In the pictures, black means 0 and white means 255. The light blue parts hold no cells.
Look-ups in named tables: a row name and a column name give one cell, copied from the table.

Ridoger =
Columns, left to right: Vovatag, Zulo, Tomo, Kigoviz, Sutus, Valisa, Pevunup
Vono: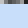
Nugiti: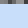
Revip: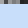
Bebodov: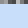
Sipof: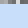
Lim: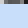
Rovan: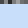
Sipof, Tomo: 128
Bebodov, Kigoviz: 72
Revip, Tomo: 154
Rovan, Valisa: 112
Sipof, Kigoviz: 111
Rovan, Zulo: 138
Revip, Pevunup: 42
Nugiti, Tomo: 71
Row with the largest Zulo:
Sipof

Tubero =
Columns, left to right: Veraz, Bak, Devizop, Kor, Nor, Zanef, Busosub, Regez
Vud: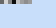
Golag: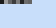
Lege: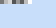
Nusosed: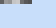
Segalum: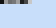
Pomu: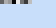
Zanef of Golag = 37
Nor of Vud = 195
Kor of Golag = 60
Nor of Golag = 124
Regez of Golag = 100
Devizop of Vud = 134
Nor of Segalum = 159
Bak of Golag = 157
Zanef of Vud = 158
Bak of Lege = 189
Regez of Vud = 155
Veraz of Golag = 27
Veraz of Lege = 121
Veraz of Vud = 104
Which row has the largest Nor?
Pomu

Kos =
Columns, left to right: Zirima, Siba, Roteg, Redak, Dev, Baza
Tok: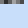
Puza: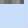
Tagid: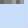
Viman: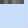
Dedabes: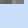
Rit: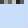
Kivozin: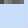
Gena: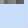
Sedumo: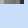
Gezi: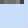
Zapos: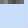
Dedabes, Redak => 139
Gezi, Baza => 67
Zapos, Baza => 112
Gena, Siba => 106
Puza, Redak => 132
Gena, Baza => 100
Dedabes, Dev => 123
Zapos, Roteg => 93
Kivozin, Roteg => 117
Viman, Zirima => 74
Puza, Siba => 114
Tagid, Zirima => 103
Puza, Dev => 143
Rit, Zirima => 69
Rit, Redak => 193
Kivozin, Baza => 114
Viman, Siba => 112
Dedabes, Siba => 97
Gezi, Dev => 131
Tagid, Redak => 157

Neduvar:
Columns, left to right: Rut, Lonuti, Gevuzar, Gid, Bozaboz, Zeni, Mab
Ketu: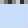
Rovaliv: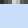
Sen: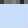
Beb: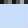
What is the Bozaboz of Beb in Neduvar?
82
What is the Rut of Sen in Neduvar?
63
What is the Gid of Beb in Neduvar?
21
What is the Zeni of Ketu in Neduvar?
46
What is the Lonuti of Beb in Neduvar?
89
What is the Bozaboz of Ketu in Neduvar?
202
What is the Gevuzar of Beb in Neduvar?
125
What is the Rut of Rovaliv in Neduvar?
45
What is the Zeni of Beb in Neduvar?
169
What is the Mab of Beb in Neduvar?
41
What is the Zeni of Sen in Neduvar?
41
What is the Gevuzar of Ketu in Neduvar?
50
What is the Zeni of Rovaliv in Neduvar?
95
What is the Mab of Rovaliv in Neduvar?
78
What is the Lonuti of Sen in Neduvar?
116
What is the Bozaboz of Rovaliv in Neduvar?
181
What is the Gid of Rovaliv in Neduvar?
211
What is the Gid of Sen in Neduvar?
131
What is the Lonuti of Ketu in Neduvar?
113
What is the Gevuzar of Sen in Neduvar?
115

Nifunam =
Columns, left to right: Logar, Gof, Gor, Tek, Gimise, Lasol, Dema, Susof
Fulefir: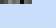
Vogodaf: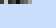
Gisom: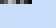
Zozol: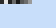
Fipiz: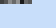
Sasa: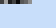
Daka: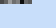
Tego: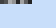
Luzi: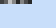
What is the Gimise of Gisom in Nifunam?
38
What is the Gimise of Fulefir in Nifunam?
121
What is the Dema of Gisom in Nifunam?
47
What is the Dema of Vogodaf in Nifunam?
106
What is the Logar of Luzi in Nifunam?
65
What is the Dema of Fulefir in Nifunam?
106
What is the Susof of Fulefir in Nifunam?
89
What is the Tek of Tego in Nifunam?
146
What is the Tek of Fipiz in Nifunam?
104
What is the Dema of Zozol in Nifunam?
109
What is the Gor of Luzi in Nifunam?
195
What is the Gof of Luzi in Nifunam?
99
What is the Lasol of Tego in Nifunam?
161
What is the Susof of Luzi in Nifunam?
41
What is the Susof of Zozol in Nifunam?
154
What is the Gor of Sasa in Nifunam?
31
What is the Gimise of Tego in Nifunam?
38
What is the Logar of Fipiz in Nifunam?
65
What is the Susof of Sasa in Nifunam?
143
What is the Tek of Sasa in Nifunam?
65

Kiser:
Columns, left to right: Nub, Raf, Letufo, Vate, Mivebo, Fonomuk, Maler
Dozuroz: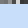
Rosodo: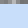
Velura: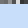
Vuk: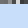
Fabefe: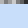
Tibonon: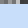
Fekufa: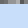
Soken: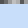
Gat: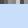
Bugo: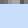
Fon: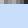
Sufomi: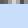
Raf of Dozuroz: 114
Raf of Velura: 107
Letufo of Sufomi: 159
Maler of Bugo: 126
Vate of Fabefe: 201
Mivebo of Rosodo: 138
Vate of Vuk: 74
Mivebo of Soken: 174
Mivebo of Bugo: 166
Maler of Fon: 41
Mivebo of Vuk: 215
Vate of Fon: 169
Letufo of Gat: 147
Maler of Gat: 150

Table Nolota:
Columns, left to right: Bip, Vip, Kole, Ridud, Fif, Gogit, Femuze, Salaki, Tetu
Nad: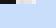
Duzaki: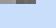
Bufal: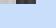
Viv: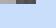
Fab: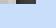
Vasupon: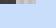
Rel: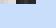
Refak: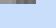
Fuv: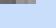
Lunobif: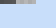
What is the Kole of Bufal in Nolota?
200
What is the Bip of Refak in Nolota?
150
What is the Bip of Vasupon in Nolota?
62
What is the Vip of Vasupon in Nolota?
64
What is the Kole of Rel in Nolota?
222
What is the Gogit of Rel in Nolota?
45
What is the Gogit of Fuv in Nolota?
151
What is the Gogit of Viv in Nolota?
90
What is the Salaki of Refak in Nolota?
116
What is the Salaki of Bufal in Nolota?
69
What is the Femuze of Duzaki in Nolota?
109
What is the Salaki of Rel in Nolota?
42
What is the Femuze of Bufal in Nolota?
55
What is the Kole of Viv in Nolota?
170

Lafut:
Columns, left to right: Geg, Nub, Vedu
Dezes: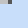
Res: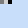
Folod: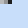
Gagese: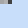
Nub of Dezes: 194
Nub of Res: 211
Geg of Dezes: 194
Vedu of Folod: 31
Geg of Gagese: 166
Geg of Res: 124
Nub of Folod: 148
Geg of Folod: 186
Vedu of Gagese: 66
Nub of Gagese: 178

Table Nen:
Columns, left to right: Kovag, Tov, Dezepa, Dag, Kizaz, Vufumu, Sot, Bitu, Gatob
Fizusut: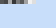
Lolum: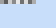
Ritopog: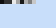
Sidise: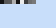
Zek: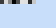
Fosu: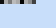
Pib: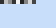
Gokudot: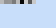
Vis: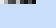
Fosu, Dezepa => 121
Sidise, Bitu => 110
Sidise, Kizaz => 19
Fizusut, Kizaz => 122
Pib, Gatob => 69
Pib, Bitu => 215
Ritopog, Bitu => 126
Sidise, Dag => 173
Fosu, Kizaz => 171
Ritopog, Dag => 233
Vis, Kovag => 233
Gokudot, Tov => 148
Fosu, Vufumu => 4
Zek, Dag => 4
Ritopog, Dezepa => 50
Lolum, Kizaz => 232
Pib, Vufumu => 36
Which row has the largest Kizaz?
Pib

